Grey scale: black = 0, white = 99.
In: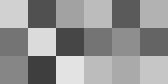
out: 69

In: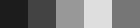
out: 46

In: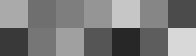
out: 29

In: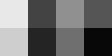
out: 33

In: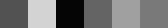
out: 47

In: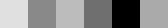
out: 66

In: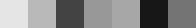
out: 45
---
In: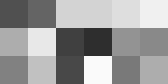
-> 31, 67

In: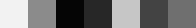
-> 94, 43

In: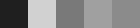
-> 12, 54

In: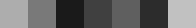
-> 67, 75

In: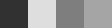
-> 19, 64

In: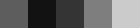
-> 36, 79

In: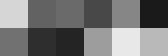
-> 83, 72

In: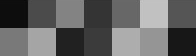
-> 5, 9
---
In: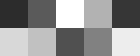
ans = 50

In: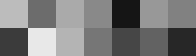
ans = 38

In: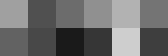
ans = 80

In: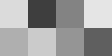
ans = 58

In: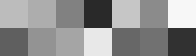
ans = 44

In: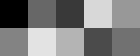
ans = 29

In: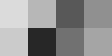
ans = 44

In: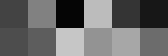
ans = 65
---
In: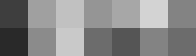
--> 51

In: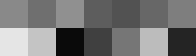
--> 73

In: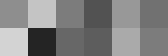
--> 66

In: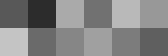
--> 48

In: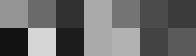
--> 26

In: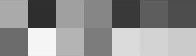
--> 82

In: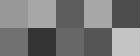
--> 33

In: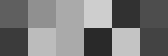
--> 76

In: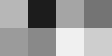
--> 93
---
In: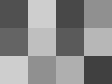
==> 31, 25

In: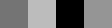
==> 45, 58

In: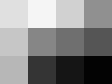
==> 87, 1

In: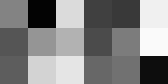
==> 51, 5

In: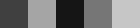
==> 25, 77

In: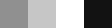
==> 56, 7

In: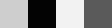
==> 80, 35

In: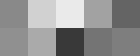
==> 53, 49
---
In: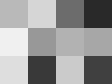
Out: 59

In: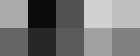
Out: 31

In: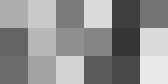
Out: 52

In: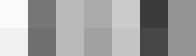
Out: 79

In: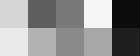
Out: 47

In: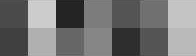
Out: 33

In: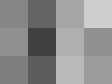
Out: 25

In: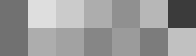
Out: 56

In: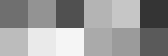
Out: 70

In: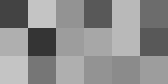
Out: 65
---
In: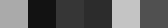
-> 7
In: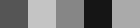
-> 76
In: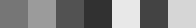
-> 60
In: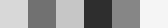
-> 44
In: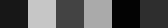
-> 77
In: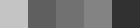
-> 37
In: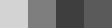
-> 49
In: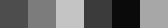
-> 48
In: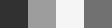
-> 61
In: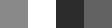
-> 99
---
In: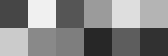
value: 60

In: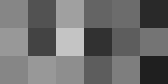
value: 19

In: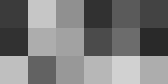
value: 29

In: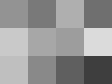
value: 65

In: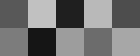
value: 12

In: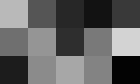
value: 18

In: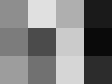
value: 29

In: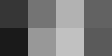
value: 45
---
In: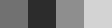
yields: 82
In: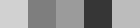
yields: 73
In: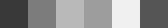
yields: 33
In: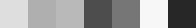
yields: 15
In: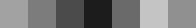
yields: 56
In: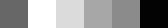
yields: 1
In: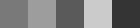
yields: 20
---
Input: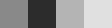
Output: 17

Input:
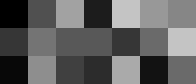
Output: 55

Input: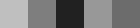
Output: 49

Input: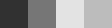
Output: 46

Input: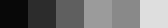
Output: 17

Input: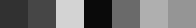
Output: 27

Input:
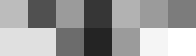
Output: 87

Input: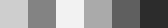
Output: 51
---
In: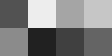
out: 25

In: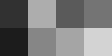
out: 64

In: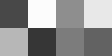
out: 48

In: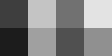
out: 31

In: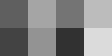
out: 19

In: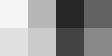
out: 26

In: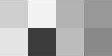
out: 73
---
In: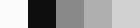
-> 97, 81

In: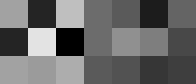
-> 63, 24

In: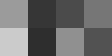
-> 60, 32

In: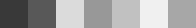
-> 22, 65

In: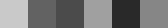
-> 78, 52

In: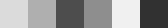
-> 85, 19

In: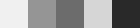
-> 93, 16

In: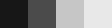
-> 9, 90

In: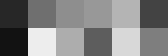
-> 15, 49
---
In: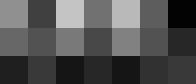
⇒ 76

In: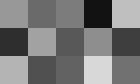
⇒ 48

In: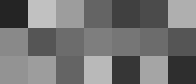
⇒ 61

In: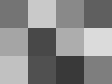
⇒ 53

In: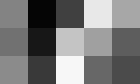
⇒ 25

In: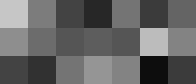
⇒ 26

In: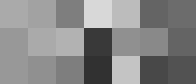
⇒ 49

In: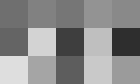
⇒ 46
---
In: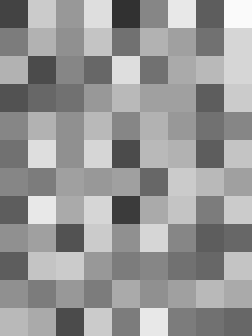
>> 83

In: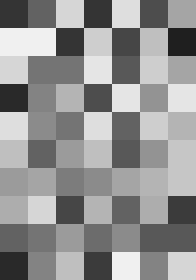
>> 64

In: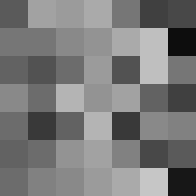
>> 46

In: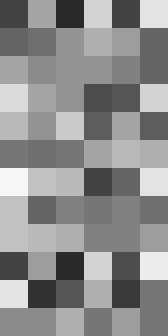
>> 39

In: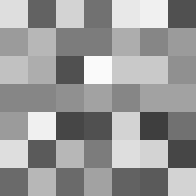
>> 56
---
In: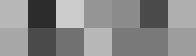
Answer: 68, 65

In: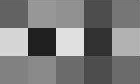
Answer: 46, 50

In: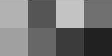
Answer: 43, 62

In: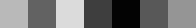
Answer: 58, 72

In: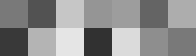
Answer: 67, 22

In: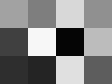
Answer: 56, 18

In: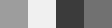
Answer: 44, 61

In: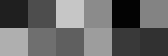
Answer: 51, 68

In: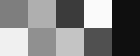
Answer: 6, 93
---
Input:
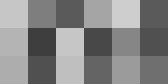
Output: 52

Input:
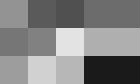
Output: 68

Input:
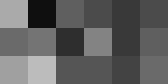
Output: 22

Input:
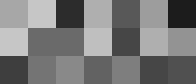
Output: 68

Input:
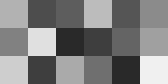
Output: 39

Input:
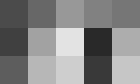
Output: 16

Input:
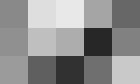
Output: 15
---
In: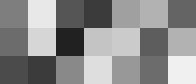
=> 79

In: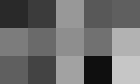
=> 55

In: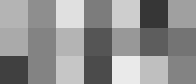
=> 59

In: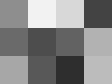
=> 30

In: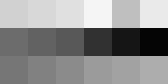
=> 19

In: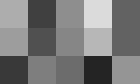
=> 52

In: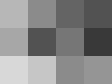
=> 32

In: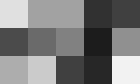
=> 50

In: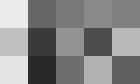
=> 57
